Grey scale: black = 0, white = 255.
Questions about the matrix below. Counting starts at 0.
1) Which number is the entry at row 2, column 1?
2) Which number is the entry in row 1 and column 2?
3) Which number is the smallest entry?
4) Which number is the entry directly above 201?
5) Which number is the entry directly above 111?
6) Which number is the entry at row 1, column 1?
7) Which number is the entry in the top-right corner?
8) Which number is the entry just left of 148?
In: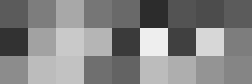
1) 188
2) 201
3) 44
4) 168
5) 181
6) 162
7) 91
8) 174

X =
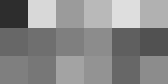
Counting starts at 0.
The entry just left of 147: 163
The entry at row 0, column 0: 45
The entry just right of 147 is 103
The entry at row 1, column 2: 127
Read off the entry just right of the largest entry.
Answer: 177

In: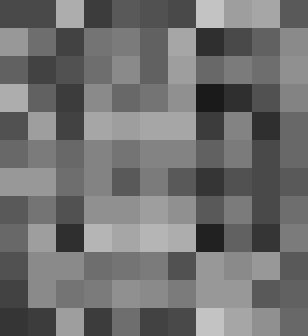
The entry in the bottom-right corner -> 104
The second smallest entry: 33
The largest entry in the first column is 173
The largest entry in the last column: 144
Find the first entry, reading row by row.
73
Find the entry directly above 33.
89
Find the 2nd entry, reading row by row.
73
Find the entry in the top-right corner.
89
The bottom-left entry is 53
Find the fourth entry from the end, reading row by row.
195
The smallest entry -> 26
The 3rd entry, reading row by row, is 173
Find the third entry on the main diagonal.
81
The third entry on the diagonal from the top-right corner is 123
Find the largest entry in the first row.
195
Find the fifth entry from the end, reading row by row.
73
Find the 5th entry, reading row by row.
89

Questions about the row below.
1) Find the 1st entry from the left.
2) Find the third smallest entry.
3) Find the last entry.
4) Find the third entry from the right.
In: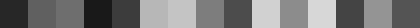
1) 39
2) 60
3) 84
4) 68

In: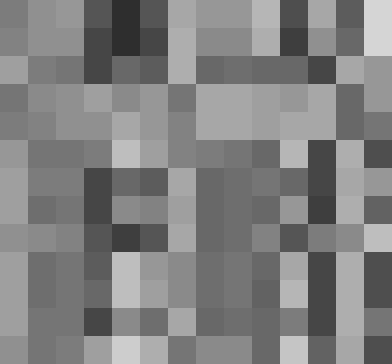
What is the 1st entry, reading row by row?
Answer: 124
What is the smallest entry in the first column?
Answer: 117
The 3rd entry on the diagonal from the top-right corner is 70
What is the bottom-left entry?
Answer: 144
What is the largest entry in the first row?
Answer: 213
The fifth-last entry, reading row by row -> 104
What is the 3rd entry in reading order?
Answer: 151
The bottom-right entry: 78
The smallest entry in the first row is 46
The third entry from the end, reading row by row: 98
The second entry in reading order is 144
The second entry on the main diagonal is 144
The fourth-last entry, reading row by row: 197
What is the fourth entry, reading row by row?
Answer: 85

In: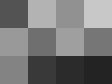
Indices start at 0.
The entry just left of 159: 111
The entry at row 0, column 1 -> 179
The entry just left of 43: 57
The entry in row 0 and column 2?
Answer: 145

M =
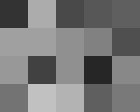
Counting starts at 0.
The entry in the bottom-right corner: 121
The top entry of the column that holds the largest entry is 172
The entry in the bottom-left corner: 115
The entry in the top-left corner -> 51
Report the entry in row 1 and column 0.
160
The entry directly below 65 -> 193

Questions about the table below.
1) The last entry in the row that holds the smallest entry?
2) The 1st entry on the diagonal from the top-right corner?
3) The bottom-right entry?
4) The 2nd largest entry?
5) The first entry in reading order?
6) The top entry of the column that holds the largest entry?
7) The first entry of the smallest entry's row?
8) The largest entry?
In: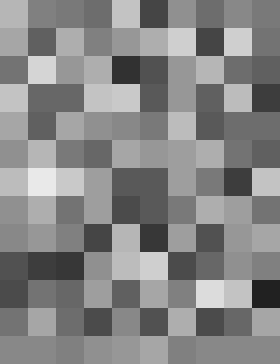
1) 33
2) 121
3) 136
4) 220
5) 182
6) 128
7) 75
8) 233

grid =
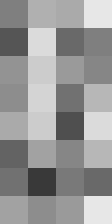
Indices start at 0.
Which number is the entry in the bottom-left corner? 162
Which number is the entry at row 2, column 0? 147
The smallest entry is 57
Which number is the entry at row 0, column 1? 176
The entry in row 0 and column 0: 127
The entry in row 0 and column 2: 170
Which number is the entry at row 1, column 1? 219
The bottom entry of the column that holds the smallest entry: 141
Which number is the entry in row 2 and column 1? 204

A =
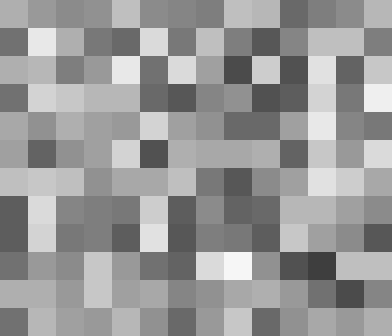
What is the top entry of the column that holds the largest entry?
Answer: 191
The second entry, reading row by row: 153
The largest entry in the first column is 191
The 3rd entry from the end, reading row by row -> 168
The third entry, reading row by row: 139
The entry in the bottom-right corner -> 175
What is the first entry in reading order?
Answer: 175
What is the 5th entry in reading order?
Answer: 191
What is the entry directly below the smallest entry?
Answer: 113
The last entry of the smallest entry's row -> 191
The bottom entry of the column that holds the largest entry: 199
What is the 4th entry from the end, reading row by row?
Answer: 145
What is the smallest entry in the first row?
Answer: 105
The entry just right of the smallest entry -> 191
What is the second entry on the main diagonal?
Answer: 232
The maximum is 246
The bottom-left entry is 113
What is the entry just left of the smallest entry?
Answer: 81
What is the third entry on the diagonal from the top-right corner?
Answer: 225
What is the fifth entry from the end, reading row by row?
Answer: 105
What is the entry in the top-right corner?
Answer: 183
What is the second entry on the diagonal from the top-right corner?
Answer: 191
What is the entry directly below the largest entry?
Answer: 168
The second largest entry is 239
